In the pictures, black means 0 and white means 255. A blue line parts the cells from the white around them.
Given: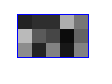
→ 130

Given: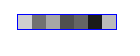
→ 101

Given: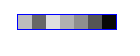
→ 143

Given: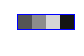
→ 140

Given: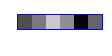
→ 143

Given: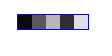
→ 182
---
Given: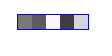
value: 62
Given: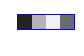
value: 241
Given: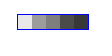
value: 75
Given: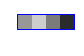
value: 123
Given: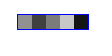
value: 200
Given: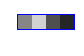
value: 79
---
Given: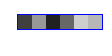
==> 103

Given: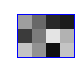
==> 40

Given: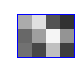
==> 71

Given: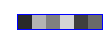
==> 106

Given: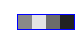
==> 137

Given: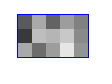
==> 99
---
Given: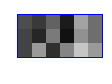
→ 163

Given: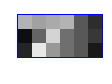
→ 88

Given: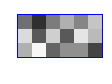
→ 133

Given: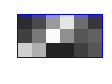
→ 109

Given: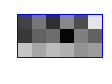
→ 77

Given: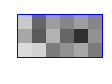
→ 157
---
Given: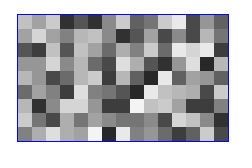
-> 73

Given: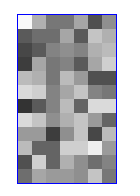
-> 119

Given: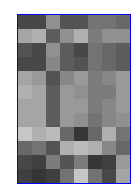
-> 165

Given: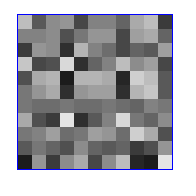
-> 228

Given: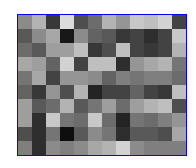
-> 127

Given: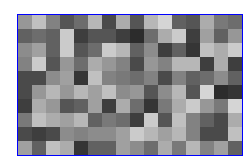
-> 97

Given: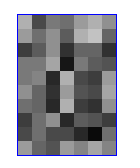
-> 132
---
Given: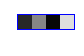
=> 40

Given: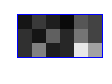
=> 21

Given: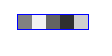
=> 129

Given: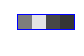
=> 125

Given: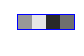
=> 152

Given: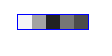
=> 246

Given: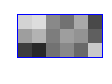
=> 211
